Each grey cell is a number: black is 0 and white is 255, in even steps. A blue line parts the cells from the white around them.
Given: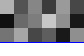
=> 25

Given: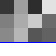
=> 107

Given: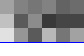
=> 69

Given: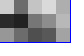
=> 184

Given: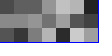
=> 65

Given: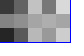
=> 165
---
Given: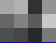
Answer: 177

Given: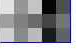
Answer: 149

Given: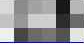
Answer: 139

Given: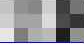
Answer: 145

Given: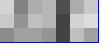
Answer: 130

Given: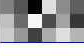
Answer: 85

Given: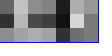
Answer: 194

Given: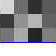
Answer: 108

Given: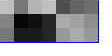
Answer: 120
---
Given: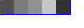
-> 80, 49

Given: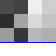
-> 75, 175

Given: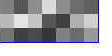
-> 129, 153

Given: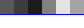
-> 89, 163

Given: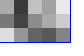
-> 170, 131

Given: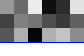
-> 152, 140
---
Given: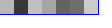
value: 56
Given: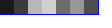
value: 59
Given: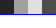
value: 159
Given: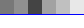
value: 144
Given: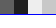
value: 31
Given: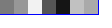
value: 151
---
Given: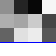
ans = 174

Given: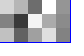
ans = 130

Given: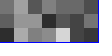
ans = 95

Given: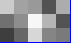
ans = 112

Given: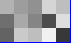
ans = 111

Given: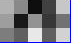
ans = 158
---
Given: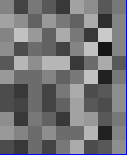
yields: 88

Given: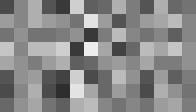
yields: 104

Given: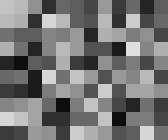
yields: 36

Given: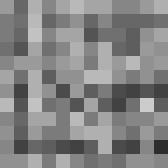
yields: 154

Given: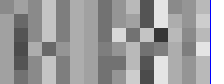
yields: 149
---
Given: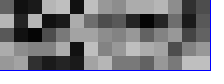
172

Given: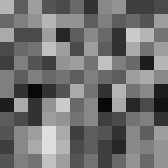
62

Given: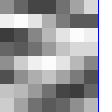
195

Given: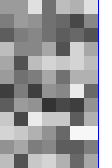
146

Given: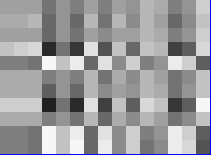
127
